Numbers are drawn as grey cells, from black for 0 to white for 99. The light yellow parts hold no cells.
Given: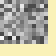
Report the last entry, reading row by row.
79
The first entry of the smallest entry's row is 96
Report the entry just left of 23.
90
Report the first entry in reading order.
85
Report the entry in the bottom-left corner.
45
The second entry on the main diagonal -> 79
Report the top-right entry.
56
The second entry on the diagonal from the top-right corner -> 85
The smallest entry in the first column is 29
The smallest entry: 17
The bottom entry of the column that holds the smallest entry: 45
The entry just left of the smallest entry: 34
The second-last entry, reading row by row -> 29
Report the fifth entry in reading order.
51
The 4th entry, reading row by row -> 73
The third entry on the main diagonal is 39
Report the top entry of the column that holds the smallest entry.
34

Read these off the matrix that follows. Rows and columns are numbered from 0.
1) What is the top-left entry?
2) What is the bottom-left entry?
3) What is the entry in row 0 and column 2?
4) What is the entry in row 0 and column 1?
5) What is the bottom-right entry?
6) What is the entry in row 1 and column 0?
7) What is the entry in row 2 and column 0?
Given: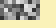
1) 35
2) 19
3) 83
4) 61
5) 72
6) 61
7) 40

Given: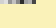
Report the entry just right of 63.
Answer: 69
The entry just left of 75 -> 58
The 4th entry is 75

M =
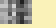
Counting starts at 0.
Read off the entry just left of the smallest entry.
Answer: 33
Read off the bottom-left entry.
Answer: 59
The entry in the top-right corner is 54
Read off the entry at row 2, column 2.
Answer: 44
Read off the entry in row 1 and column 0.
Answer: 76
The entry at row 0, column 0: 59
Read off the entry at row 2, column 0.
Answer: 59
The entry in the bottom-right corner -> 49
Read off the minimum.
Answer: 12
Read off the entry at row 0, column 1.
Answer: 70
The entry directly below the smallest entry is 28
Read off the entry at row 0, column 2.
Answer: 38

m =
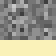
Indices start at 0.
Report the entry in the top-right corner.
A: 40
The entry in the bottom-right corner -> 40
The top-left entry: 56
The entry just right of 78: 62
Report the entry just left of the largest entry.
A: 62
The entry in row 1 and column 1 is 34
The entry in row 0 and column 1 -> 40
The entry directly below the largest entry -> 72
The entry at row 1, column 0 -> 46
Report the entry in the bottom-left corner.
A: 51
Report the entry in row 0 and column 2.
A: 51
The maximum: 78
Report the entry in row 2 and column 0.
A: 46
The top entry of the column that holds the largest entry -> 29

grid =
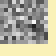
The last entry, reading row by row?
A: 66
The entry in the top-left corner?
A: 50
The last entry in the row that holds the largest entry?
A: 60
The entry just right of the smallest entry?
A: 39
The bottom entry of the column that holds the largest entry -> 72
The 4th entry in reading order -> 83
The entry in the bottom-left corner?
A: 44
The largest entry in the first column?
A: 77
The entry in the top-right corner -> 60
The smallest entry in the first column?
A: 39
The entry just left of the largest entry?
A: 66
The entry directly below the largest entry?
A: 13
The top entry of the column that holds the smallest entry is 66
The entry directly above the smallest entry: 95
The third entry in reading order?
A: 34
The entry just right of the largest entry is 34
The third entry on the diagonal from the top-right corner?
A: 60
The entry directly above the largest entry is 55
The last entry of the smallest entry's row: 83

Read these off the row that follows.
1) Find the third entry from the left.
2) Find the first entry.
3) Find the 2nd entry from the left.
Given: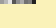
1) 88
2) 61
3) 72

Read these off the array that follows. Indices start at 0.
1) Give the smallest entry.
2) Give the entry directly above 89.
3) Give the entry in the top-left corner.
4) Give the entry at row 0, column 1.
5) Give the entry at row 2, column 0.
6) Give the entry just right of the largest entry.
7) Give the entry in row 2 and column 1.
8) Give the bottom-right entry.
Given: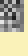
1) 11
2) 44
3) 22
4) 68
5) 33
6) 56
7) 68
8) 50

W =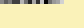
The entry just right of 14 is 64
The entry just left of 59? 43

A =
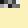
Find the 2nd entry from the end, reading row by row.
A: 48
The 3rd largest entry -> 65
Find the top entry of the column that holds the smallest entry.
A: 8
